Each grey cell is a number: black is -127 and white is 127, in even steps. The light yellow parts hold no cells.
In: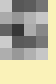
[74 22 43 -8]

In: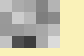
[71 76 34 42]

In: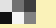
[ 98 116]

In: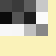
[-58 -43  63]

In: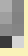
[46  2]

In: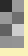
[-86 -16]
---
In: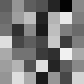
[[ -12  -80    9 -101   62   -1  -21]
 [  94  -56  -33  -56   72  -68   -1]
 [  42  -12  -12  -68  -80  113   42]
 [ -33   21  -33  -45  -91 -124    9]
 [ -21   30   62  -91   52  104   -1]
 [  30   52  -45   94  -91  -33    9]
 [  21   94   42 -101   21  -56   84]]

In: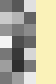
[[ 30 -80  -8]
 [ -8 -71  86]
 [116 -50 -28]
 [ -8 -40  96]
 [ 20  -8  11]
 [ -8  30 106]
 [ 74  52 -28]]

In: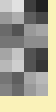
[[-21 -44  25  37]
 [-10 -33  37  56]
 [  2 -21  25  46]
 [-10 -10  13  13]
 [ 25  46 -33 -56]
 [ 37  68 -44 -65]
 [ 56  78 -44 -74]
 [ 78  97 -65 -95]]

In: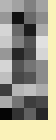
[[  23 -110  -22   11]
 [  23  -89  -55   85]
 [-122  -77  -31  -89]
 [  63  -55  -43   11]
 [  85  -43  -11   11]
 [  85  -22  -99   43]
 [  43  -11  -66  -55]
 [  73    0  -43   96]
 [  53   34    0   34]
 [ -66   53   63   43]]

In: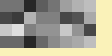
[[-56 -68  50   0   0 -56 -44  41]
 [-23 -23 -88 -23  10  31  41  62]
 [-11 -11 -88 -34 -11  31  50  62]
 [ 72  94   0  19  19  72  19 -56]]

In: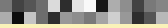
[[  45 -114   68  -18  -82   24   14   -6   36   79   24  -82  -42   56]
 [  -6  -60  -42  -18   91  -82  100  121 -104   45   14  -60   -6    5]]
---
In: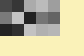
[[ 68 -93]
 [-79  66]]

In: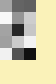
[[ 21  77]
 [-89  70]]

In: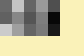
[[  7 -42]
 [ 31 -26]]

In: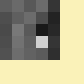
[[-32 -19]
 [ -7 -38]]

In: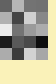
[[-58  80]
 [-12  26]]

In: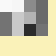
[[ 73  51]
 [ 73 -84]]

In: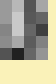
[[ 73 -39]
 [ 73 -25]]

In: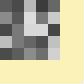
[[-39  93]
 [ -6  88]]
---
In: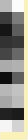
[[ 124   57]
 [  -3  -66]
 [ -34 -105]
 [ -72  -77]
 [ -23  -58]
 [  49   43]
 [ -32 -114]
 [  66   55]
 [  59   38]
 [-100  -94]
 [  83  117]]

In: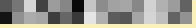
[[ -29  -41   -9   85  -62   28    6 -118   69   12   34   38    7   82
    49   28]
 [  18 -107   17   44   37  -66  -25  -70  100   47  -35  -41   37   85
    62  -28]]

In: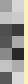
[[ 85  31]
 [ 74  68]
 [-69 -48]
 [ 42 -42]
 [-87   9]
 [ 44  67]
 [ 88 -39]]

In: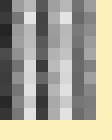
[[ 29 -78  29  55 -39  32  55 -12]
 [  3 -68  -8  99 -59  47  99 -22]
 [ 13 -91  26  56 -57  29  56  -5]
 [ 27 -83  31  58 -38  26  58 -11]
 [ 37 -52  16  66 -30  50  66 -23]
 [  1 -63 -12  89 -68  59  89 -20]
 [ 32 -66  17  86 -24  31  86 -24]
 [  5 -63 -10  96 -59  53  96 -23]
 [ -4 -87   5  73 -75  41  73  -9]
 [ -1 -74  -7  97 -65  45  97 -19]]

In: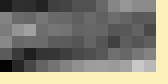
[[  10 -100  -80  -82  -92  -63  -59  -46  -46  -23    6   22   11]
 [ -36    3  -20  -25   -9  -22  -23  -32  -22  -31  -19  -26  -38]
 [ -54   -3   20   32  -17  -10  -13  -28  -25  -26  -41  -39  -29]
 [ -32    8  -23  -19  -20  -35  -36  -43  -27  -42  -63  -34  -42]
 [   3  -36  -69  -96  -75  -74  -65  -54  -49  -39  -15  -24   -8]
 [  56 -123  -89  -56  -28  -12    2   16   28   30   26   34   72]]

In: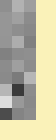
[[ 30  15  50]
 [ 12  22  32]
 [  8  22  14]
 [  0  21  45]
 [ 15   1  13]
 [ 12  12  31]
 [ 54  10  -4]
 [ 12  54 -69]
 [  9  93  25]
 [ 12 -51   4]]

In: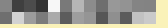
[[  3   5 -64 -51 -76 119  -6  54  12 -17  24  19   4]
 [ 74 -16  82  28  -4  43 -35  30  21 -41  15 -36  65]]

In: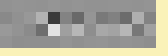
[[ 20  18  20  19  18  21  18  20  18  18  19  19  18]
 [  3   9  17  24  50 -68   3 -22  21  -6   1 -19  47]
 [ 32  25  19  11 -17  98  31  55  14  40  35  54  -7]
 [ 14  19  14  15  15  15  20  16  19  20  17  19  17]]
